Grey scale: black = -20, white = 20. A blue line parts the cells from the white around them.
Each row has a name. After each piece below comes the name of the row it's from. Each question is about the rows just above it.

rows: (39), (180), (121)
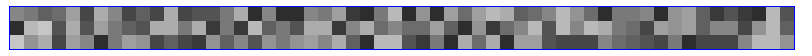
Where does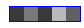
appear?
(180)
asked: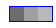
(39)
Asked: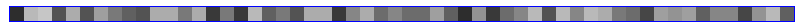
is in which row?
(180)

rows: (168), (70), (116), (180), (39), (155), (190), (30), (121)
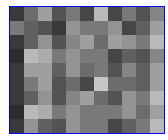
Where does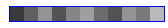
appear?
(190)
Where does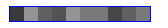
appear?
(121)
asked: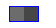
(155)

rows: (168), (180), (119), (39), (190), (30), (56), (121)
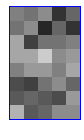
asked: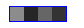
(180)
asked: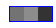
(168)
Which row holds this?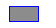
(121)
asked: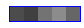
(30)

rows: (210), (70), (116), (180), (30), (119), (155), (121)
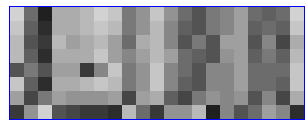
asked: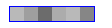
(116)
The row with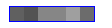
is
(119)
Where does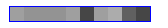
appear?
(155)
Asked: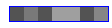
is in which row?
(116)
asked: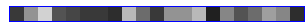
(121)

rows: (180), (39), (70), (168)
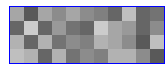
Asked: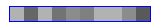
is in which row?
(168)
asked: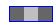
(180)
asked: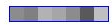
(70)
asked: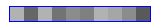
(70)
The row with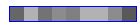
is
(168)
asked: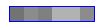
(168)

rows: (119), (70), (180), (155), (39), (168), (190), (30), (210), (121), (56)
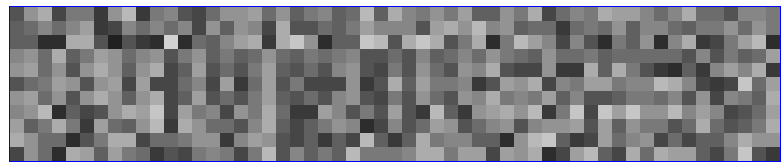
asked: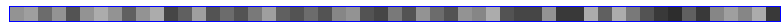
(39)
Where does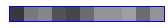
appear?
(119)

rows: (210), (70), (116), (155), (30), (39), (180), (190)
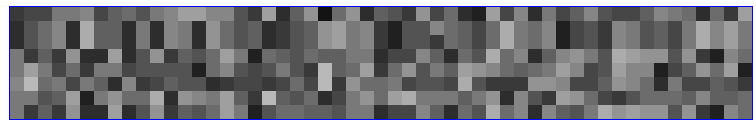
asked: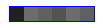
(155)
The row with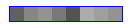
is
(155)
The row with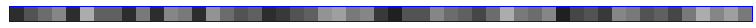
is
(70)
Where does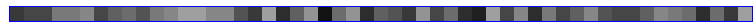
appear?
(210)
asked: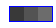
(180)
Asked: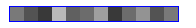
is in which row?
(30)
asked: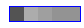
(155)

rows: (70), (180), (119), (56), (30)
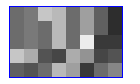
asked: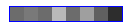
(180)
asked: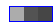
(56)
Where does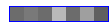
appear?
(180)

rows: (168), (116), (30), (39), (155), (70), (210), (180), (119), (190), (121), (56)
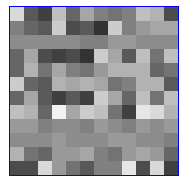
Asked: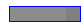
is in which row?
(30)
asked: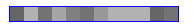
(155)
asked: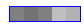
(168)
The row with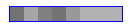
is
(155)

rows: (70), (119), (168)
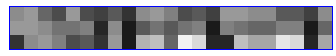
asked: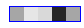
(168)
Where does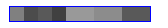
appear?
(70)
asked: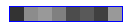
(70)
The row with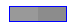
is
(70)
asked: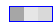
(168)

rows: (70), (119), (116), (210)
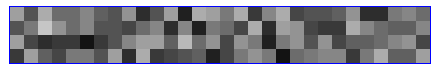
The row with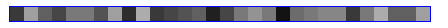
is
(210)
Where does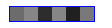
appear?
(119)
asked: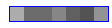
(70)

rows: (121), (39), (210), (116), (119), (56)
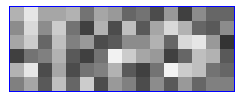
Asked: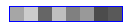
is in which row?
(210)
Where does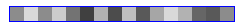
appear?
(39)
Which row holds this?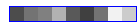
(119)
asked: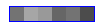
(121)

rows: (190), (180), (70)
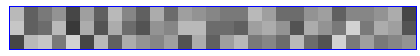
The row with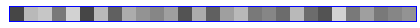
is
(70)
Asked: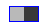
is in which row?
(180)

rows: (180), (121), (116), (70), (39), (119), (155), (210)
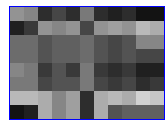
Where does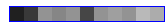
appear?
(121)
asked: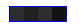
(180)
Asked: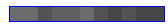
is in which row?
(70)
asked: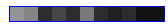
(180)
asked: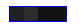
(180)
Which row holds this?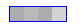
(155)
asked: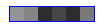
(180)

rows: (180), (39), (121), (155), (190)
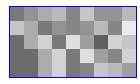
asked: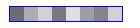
(155)
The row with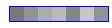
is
(180)
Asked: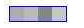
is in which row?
(180)
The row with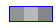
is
(39)
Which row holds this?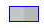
(190)

